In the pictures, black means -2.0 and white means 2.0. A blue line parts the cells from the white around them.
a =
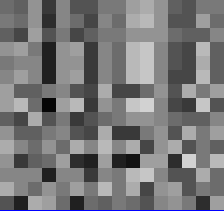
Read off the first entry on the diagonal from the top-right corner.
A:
-0.1
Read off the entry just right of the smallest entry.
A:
0.5
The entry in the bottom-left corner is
-0.7
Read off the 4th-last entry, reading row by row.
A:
0.3
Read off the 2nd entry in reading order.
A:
-0.5
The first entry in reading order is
-0.3
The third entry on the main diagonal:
0.5
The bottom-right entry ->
0.5
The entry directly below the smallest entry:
-0.7
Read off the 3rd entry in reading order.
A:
0.3
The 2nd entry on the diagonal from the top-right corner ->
0.5
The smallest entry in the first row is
-1.1
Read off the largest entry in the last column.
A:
0.9
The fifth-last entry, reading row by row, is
0.1
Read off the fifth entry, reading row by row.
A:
0.1
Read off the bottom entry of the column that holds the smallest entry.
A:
0.5

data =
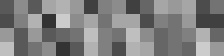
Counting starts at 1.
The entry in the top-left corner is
-0.6
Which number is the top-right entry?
-0.2
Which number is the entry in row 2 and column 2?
0.0
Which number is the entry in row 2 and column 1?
-0.8
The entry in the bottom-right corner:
0.4
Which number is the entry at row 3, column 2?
-0.6
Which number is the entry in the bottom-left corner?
1.0
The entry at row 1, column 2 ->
0.2
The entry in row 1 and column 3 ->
-0.6

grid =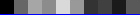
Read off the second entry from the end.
-1.6
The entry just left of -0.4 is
-2.0
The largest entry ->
1.4

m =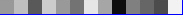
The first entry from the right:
1.8
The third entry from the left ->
-0.6
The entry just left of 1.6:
-0.2
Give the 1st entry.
0.4

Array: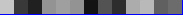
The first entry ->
1.1
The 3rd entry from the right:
0.9
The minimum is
-1.7
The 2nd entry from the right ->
-0.5

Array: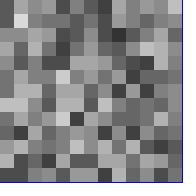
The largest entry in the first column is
1.0
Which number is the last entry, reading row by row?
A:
-0.2
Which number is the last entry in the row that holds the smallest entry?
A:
-0.4
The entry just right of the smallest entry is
-0.6
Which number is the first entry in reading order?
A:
-0.6
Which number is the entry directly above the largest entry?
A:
0.6
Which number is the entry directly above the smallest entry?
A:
0.4
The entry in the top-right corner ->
1.0
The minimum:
-1.2
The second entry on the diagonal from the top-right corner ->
0.0
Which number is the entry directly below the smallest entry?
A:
-0.6
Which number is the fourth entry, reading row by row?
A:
0.4
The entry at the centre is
-0.4
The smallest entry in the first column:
-0.8
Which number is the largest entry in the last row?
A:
0.8
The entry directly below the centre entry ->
-0.6
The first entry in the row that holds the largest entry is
-0.6
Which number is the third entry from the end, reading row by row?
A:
0.2
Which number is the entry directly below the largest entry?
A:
0.2
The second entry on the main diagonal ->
1.4
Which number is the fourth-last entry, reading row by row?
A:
-0.4
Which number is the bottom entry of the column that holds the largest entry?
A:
-0.8
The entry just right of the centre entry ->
0.2
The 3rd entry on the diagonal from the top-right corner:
0.0
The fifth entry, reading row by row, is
-0.8
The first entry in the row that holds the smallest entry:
0.2
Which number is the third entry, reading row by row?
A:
0.2
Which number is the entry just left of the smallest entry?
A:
-0.8
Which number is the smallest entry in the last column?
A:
-0.6
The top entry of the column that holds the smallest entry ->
0.6

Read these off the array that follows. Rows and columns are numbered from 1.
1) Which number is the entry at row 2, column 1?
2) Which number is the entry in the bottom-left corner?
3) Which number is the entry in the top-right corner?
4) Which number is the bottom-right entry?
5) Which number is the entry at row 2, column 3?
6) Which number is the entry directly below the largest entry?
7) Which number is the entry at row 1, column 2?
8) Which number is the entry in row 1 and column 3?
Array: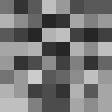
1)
0.8
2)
1.0
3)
-0.6
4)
0.6
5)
-0.4
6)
-1.0
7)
-1.2
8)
-0.6

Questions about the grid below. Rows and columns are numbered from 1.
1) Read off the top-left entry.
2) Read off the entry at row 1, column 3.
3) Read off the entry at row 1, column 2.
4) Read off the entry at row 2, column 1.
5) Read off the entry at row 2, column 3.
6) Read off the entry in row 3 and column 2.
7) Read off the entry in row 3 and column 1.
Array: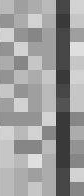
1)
0.9
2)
0.7
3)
0.5
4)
0.3
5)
1.3
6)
0.3
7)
1.3
